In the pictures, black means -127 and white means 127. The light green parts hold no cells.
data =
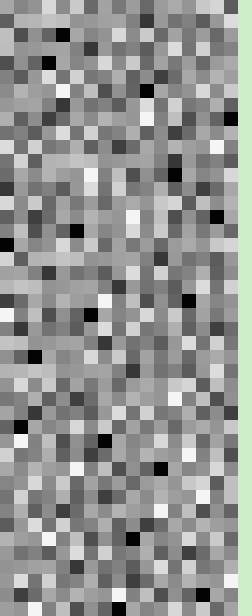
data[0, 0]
39
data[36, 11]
117
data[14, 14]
63
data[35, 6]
13
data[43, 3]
2
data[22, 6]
-124
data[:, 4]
[11, 61, -124, 36, 39, -11, 117, -72, -19, 92, 3, 54, 30, -35, 35, 40, -28, 88, 67, 25, 24, 51, 16, 1, 33, 5, 19, -22, 13, -13, 19, -48, -31, 22, 74, 47, -64, 81, 2, 24, 1, -8, 11, 63]
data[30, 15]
21
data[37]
[-35, 24, 92, -11, 81, -8, 3, 47, -31, 13, -64, -19, 40, 11, 51, 30, 22]
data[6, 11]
39
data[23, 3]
-13
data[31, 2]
2
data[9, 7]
-8
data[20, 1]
67
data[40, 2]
33
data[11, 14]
-13
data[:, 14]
[72, -35, 28, 81, -23, 11, 88, 3, 16, 40, 22, -13, 5, -64, 63, -28, -7, 21, 1, 47, 92, 39, 35, 13, -11, 27, 24, -35, 63, -31, 42, -22, 2, 19, 85, 117, -48, 51, 11, -19, -8, 30, -124, 74]
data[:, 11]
[27, 25, -22, 24, 35, -64, 39, -11, 2, 13, 11, 1, -28, 47, 72, 63, 74, -23, -72, 81, 1, 16, 11, 3, -35, -7, -13, 21, 22, -8, 28, 88, 30, -124, 42, 51, 117, -19, 5, -31, 92, 40, -48, 19]
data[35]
[-11, 81, -8, 3, 47, -31, 13, -64, -19, 40, 11, 51, 30, 22, 117, 2, 63]
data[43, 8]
-124
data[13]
[-72, 25, -13, 1, -35, 24, 92, -11, 81, -8, 3, 47, -31, 13, -64, -19, 40]
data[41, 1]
92
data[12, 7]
2
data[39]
[25, -13, 1, -35, 24, 92, -11, 81, -8, 3, 47, -31, 13, -64, -19, 40, 11]
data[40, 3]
36
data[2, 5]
39
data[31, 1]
117
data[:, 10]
[-23, -72, 74, -35, -22, 13, -124, 92, 117, -31, 40, 36, 16, 3, 21, 2, 11, 28, 1, -11, -13, -48, 88, -8, 1, 35, 25, 42, 30, 81, -7, 19, 51, -28, 27, 11, 22, -64, 39, 47, 24, -19, 63, 5]
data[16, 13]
35
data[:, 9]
[28, 1, 11, 1, 74, -31, -28, 24, 22, 47, -19, 33, -48, -8, 42, 117, 88, -7, 36, 92, 25, 63, 19, 81, -13, -22, -72, 27, 51, -11, 35, 5, 11, 16, -23, 40, 30, 13, -124, 3, -35, -64, 2, 39]
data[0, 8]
-7
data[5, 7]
3
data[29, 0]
36
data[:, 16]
[-35, 92, 27, 3, 42, 30, 74, -31, -124, 51, 2, -35, 88, 40, 51, 39, -23, 85, 24, 13, 81, 19, 28, -19, -8, 21, -11, 13, 16, -64, 72, -7, -48, 11, 63, 63, -28, 22, -22, 11, 47, 117, 5, 35]
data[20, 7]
1
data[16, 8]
19
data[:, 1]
[5, 51, -48, 19, 16, -35, 51, 33, -31, 1, -11, 83, 40, 25, 11, 13, 63, 39, -32, 36, 67, -19, 2, -72, 61, -28, 54, 88, 3, 1, -124, 117, -8, 11, 19, 81, 47, 24, 30, -13, 24, 92, -64, 22]

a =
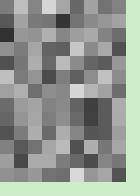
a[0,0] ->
-3
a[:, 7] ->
[-13, 22, 3, 40, -36, 64, 34, -36, -36, -37, -8, 5, 37]
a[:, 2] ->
[4, -6, 19, 37, 46, 20, -17, 36, 38, 46, -13, 42, 24]
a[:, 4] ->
[37, -74, 6, -32, 58, -1, 7, 9, 14, 45, 58, -3, -17]
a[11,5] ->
-23
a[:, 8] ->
[2, 35, -18, -46, 24, 12, -18, 44, 43, 30, 38, -8, -45]
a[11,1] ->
-54
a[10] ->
[1, -38, -13, 38, 58, -47, 46, -8, 38]
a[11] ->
[30, -54, 42, 42, -3, -23, -51, 5, -8]
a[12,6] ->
22
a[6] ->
[31, 47, -17, 14, 7, 86, 52, 34, -18]
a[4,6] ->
-26
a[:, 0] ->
[-3, -39, -78, 16, -46, 63, 31, -19, -25, -45, 1, 30, 16]
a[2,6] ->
41
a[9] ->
[-45, -3, 46, -20, 45, 5, -41, -37, 30]
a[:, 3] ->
[85, -10, 48, -28, -22, -52, 14, 3, -2, -20, 38, 42, -13]
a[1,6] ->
10
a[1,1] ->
35
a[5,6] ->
13

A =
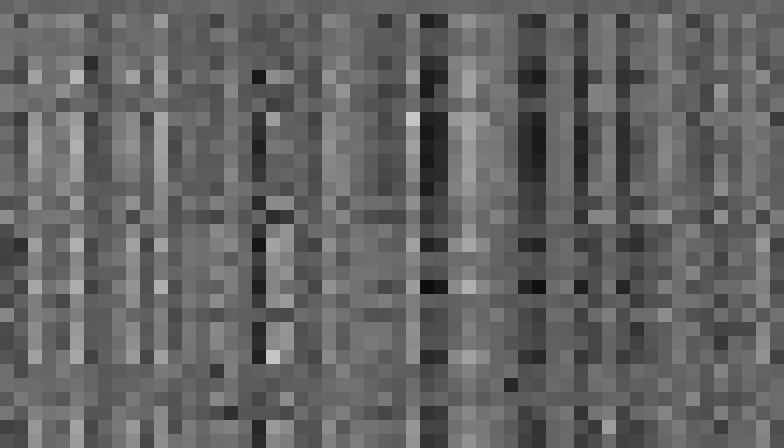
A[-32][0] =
-28
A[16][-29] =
-9
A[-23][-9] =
2
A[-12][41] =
-96
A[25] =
[-42, -50, 33, -26, -8, 38, -60, -31, -10, 25, -57, 31, -24, -12, -28, -14, -3, -19, -93, 68, -2, -43, -57, 9, -20, -10, -17, -37, -29, 15, -86, -81, 8, 33, 9, -26, -27, -74, -86, -29, -13, -72, -58, -27, -68, -54, -47, -32, -4, -35, -20, -41, -21, -17, 17, -61]
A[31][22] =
-45
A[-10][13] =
-23
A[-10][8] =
-6
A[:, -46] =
[-33, -23, -20, -17, -29, -45, -31, -15, -59, -38, -33, -28, -33, -36, -37, -4, -35, -60, -39, -45, -46, -42, -31, -40, -35, -57, -33, -20, -25, -22, -42, -55]
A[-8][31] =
-44
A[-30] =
[-15, -17, -15, -23, -19, -6, -25, -42, -26, -18, -20, -12, -39, -26, -40, -14, -7, -41, -48, -46, -27, -33, -39, -20, -10, -21, -34, -34, -42, -13, -45, -46, -26, -4, -27, -11, -26, -48, -51, -24, -29, -59, -15, -9, -45, -37, -23, -5, -29, -17, -52, -15, -40, -22, -30, -18]
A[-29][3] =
-17
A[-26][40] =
-18
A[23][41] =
-54
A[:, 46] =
[-31, -21, -23, -19, -22, -39, -19, -14, -33, -29, -33, -27, -27, -22, -38, -5, -42, -51, -37, -41, -37, -46, -18, -40, -42, -47, -26, -32, -31, -17, -46, -41]
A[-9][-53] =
-29
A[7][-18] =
-45
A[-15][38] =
-91
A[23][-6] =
-48
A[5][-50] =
-58
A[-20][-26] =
-87
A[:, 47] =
[-43, 11, -5, -5, 2, -11, -6, -8, -17, 2, 4, 6, -3, -13, -20, 16, -47, -37, -23, -47, -2, -44, 13, -34, -32, -32, -32, -7, -38, 4, -20, -25]
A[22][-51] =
-2
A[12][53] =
-5
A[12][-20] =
-18
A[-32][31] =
-27
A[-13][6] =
-34
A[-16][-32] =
-33
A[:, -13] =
[-29, -4, -9, -7, -8, -14, -2, -2, -21, -3, -5, 0, -3, -10, -21, 5, -29, -21, -31, -26, -10, -35, -1, -23, -28, -27, -23, -14, -26, -4, 28, -21]
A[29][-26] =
-77
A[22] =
[7, -44, -2, -9, -22, -2, -37, -37, -6, -24, -31, 0, -54, -23, -38, -47, -29, -32, -34, -51, -53, -18, -26, 0, -14, -26, -44, -45, -39, -1, -60, -52, -30, -10, -24, -6, -31, -54, -67, -19, -18, -63, -21, -1, -50, -19, -18, 13, -26, -45, -50, -16, -37, -7, -39, -13]
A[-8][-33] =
-4
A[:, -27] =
[-31, 1, -13, -17, 1, 26, -15, -21, 70, 20, 33, 16, 8, -13, 15, -13, -1, 32, 5, -4, 27, -1, -1, 15, 11, 15, -33, -18, -15, -2, 22, 18]
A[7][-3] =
-12
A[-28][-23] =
12
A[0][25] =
-26
